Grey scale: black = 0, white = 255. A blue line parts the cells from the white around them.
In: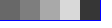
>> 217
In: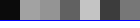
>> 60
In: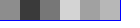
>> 161
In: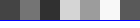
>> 248
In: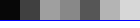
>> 180
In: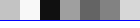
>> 130
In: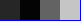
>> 99
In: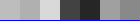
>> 160
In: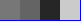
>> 38
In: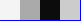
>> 12
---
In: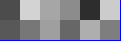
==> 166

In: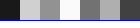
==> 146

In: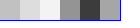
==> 243

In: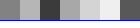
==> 59

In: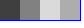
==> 218

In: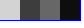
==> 103
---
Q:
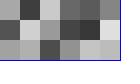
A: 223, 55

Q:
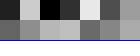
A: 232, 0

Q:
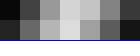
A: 220, 8

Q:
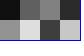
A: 222, 15

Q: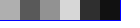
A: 215, 17

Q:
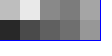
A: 233, 40

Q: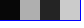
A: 203, 7

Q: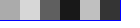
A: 215, 24

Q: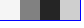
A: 245, 37
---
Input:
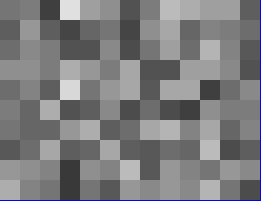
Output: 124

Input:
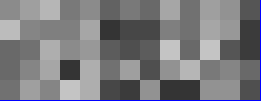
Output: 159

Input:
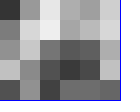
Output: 153

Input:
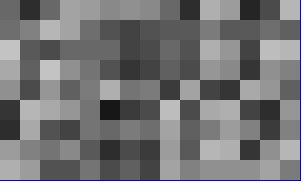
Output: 45

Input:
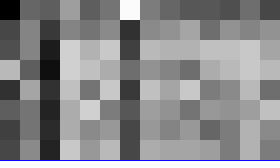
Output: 102

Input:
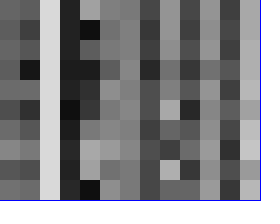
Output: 93
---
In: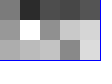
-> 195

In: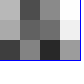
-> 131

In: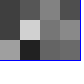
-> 33

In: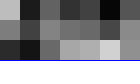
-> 175

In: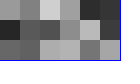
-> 179

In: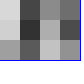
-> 90
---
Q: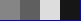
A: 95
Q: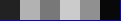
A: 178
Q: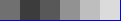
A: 60
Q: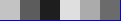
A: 92
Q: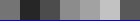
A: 38
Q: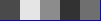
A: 229
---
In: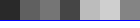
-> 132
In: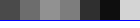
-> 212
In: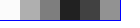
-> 146
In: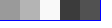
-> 81
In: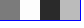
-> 187
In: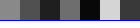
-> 57
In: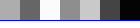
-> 4
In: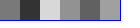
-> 160
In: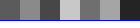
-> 36
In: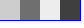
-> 63
